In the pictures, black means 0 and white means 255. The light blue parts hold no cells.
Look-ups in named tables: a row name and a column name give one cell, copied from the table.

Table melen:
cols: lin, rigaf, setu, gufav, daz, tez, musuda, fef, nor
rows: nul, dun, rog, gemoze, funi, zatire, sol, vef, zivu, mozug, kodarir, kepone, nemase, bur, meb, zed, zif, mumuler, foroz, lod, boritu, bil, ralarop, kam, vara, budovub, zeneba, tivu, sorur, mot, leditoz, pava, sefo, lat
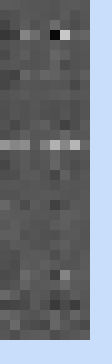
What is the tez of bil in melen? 85
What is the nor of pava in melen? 88
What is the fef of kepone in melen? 77
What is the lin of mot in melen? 104
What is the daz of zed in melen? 88
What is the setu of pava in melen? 87
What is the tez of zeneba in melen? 89
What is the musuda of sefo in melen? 89
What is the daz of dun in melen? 85

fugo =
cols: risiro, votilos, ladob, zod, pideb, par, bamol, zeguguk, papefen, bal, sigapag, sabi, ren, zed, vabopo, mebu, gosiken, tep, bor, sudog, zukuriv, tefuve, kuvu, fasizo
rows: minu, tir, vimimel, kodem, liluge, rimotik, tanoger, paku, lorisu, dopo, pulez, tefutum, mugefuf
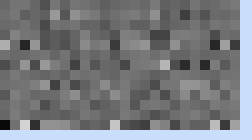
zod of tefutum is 102
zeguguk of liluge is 99
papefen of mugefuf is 93
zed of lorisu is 107
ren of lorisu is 120
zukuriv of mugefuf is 97
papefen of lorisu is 97
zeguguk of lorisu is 74
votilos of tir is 118
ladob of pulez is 110
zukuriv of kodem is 111
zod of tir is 103

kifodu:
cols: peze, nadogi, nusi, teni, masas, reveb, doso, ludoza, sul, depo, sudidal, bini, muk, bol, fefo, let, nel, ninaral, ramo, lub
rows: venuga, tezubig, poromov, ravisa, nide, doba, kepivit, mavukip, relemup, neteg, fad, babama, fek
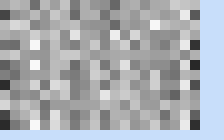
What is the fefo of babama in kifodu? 185
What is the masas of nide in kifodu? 146
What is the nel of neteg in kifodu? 127
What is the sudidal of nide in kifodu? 136
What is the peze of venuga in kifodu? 166
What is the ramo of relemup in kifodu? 233
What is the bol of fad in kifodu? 194
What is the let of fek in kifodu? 202
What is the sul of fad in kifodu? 163
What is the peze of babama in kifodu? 69
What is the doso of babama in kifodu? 160
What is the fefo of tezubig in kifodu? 182
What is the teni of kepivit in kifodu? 249
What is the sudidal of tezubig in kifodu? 117
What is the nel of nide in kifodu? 126
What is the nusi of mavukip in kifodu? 152
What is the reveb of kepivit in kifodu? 187
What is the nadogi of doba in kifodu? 201
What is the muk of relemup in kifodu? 196

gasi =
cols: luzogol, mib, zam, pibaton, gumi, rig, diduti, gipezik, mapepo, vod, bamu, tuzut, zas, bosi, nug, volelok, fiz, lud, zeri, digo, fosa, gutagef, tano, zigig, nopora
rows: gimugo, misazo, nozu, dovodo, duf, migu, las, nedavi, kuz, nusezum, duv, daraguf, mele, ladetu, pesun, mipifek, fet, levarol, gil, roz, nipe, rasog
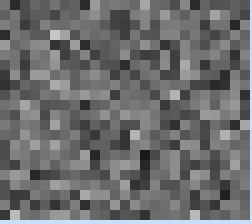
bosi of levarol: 82
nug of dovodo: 85
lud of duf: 81
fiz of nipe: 111
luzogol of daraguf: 100
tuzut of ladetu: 103
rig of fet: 97
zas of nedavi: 102
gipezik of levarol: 104
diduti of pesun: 121
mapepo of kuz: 109
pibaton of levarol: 39
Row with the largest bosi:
ladetu

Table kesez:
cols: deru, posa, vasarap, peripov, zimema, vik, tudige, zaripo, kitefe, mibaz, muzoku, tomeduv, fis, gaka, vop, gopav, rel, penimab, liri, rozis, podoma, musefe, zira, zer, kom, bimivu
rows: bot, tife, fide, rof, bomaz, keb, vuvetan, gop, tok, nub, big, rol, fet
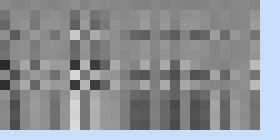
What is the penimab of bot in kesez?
133
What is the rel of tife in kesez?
146
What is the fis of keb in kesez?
137
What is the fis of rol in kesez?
124
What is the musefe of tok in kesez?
134
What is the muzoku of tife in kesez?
126
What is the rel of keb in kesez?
145
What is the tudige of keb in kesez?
137
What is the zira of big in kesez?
100
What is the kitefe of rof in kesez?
118
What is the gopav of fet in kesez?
125
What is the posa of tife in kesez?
140
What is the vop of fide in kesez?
154
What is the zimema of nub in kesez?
139
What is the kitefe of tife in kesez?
145
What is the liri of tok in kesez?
167
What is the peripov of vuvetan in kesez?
101
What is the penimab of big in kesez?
74
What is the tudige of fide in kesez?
140

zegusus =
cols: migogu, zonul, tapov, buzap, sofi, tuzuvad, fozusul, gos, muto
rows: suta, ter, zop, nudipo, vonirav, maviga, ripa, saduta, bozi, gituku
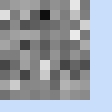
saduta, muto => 141
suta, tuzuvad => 145
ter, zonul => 125
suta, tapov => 164
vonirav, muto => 171
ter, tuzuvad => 157
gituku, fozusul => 157
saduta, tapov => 68
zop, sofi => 102

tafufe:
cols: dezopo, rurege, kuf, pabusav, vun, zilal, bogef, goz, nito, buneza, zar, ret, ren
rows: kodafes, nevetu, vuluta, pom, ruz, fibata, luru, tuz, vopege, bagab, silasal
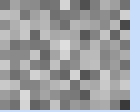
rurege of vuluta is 176
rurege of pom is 170
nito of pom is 87
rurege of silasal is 113
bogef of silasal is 117
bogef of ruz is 222
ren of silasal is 57
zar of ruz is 146
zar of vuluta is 139
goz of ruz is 173
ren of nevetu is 208
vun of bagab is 164
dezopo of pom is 194
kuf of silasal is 212
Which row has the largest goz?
tuz

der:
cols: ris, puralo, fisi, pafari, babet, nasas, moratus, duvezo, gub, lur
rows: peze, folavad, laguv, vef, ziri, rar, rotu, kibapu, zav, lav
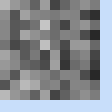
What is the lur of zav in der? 106
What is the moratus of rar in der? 62
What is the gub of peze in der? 144
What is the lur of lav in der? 124
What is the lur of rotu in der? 59
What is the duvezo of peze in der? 127
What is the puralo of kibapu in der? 87
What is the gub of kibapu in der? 76
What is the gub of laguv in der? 148
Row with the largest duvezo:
ziri

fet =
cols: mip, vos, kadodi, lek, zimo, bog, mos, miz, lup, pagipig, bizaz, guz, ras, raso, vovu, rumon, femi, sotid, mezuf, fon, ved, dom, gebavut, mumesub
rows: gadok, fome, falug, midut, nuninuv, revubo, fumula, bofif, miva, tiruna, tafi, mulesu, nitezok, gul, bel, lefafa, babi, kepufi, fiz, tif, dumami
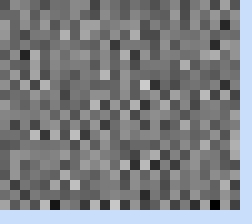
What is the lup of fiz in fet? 90
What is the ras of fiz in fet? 82
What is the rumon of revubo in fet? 89
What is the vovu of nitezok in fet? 68
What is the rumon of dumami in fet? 93
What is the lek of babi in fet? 110
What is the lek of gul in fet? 185
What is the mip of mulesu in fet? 133
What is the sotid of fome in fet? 152
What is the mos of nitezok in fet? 90
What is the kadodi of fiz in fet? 117
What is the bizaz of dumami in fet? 47
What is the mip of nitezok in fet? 129
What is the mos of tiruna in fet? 68
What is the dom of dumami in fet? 1
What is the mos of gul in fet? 79
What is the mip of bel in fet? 84

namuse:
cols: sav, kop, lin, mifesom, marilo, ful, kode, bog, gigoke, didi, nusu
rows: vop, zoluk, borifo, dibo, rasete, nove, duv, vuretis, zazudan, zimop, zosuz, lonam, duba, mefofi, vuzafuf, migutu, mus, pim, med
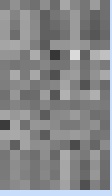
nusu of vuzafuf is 139
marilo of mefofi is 92
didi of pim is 151
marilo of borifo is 97
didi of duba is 144
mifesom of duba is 150
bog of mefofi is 155
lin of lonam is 162
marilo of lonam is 92
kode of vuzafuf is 116
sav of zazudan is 126
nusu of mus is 109
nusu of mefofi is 119
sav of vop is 120
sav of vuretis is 128
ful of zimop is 86
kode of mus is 166
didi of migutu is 158
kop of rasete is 169
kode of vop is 167

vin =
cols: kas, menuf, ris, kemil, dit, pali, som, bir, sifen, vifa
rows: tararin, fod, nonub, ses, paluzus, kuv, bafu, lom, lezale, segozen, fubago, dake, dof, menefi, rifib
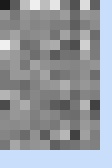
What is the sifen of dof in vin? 153
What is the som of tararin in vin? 128
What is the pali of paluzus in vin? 172
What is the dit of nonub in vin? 137
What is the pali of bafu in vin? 139
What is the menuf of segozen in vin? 162
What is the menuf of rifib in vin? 166
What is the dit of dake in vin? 142
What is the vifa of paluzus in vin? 122
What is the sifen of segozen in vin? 133
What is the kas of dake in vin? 136
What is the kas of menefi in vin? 133
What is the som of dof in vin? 151
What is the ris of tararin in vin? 190
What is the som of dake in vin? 112
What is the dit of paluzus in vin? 164
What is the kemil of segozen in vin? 135
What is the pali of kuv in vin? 91
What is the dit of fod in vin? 147

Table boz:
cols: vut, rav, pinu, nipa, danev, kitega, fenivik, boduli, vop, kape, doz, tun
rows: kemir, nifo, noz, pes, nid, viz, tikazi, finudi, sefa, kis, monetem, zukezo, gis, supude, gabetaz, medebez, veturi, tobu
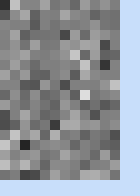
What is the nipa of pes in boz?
114
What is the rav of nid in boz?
146
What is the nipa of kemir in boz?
132
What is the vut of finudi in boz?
161
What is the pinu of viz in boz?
161
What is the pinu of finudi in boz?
152
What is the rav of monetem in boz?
128
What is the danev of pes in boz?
115
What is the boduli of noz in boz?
124
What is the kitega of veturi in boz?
138
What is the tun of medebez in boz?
105
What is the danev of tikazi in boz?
128
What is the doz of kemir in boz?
146
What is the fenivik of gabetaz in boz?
134
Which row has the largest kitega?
supude

